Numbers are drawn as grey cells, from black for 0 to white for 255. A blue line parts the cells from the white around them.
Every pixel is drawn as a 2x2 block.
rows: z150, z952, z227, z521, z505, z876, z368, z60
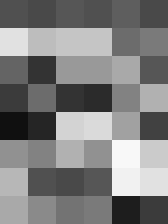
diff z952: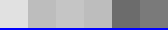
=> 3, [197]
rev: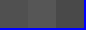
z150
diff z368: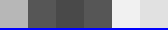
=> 1, [80]
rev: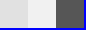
z368
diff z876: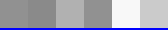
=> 1, [130]
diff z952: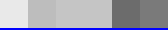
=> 0, [225]

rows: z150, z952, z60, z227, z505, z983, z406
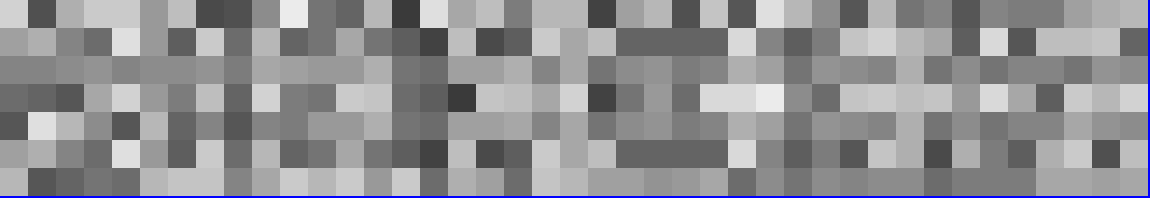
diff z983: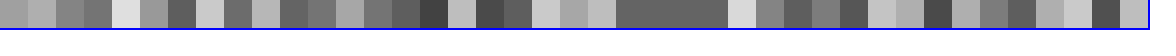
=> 3, [108]
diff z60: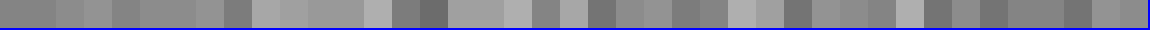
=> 14, [116]
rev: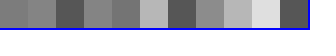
z150

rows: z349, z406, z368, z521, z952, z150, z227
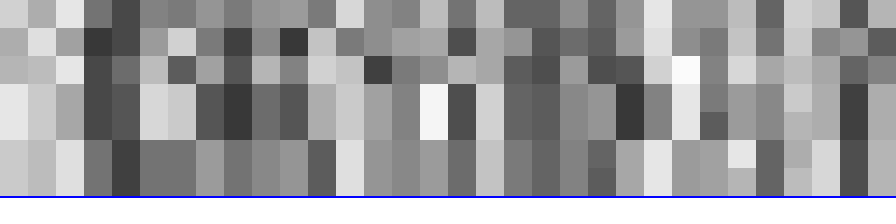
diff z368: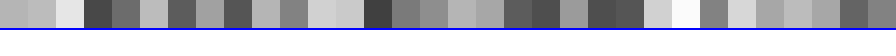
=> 12, [195]
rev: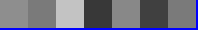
z406
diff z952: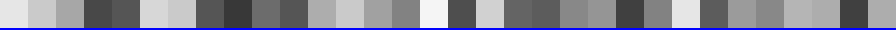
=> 22, [56]

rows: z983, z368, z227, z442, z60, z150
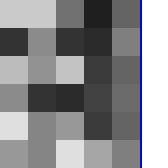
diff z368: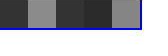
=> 4, [127]
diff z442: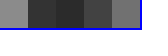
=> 4, [107]
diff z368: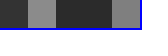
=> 2, [51]
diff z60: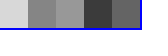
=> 0, [223]
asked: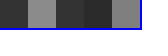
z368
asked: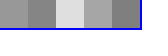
z150

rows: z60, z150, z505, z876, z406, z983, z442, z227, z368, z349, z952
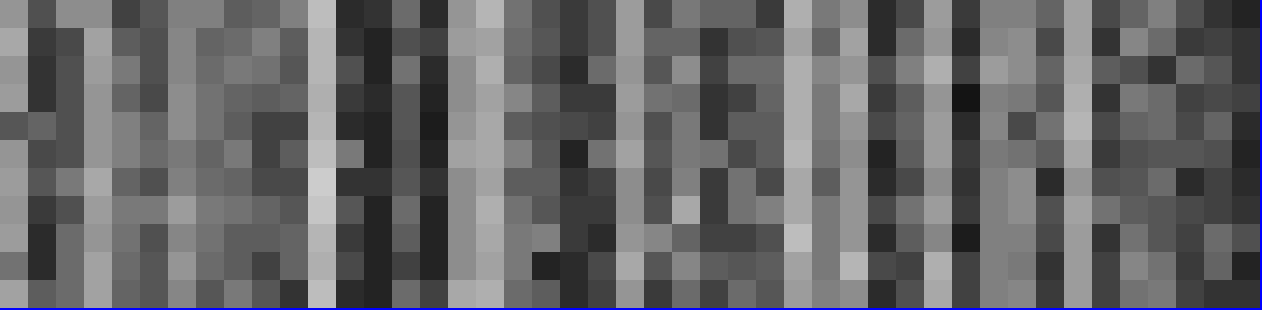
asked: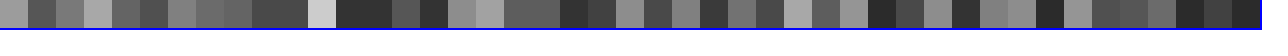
z442
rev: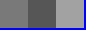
z983
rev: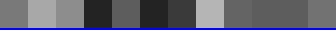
z368
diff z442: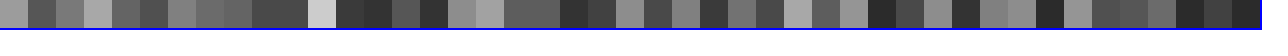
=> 12, [51]
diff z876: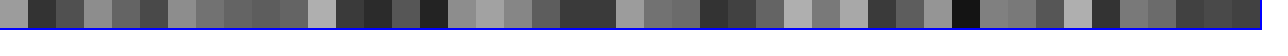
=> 3, [149]
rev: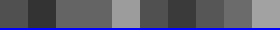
z150

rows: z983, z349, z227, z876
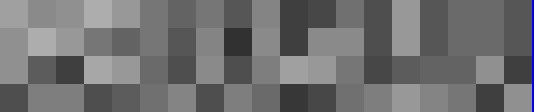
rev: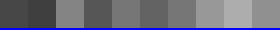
z983
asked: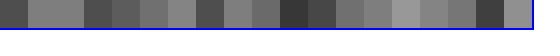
z876
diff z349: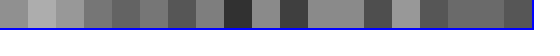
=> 7, [132]
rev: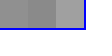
z983
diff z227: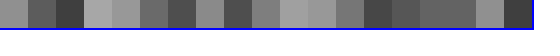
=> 14, [92]
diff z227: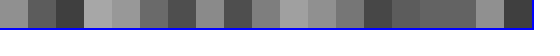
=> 11, [152]
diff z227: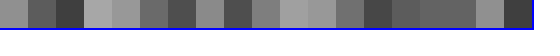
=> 12, [118]

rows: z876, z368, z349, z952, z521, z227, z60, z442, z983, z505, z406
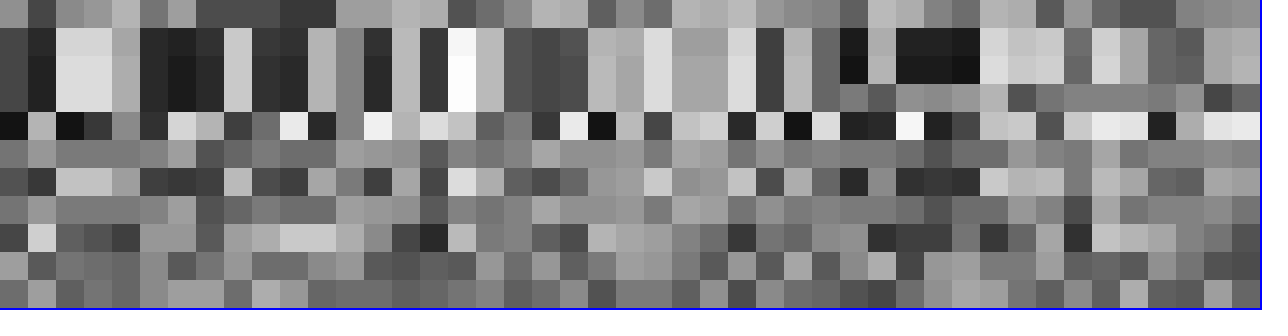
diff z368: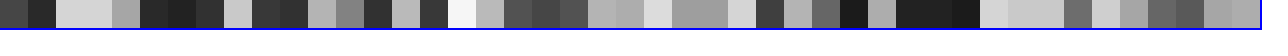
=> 36, [194]
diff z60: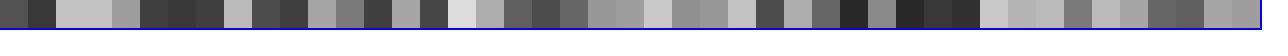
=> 32, [49]
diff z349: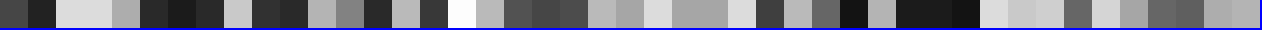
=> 43, [166]
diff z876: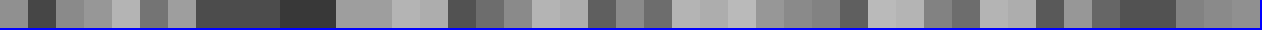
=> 32, [173]

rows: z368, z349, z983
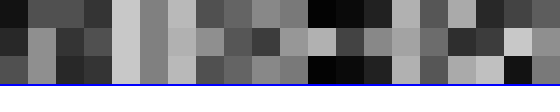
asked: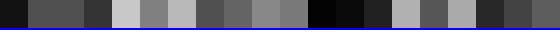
z368
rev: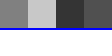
z368
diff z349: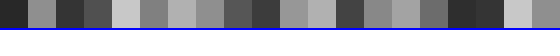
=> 17, [60]
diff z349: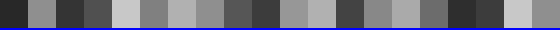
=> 14, [163]
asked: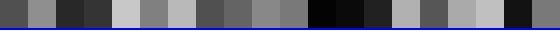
z983
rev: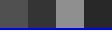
z349

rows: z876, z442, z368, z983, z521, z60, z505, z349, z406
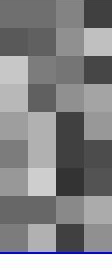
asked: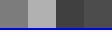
z60
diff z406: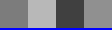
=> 1, [177]

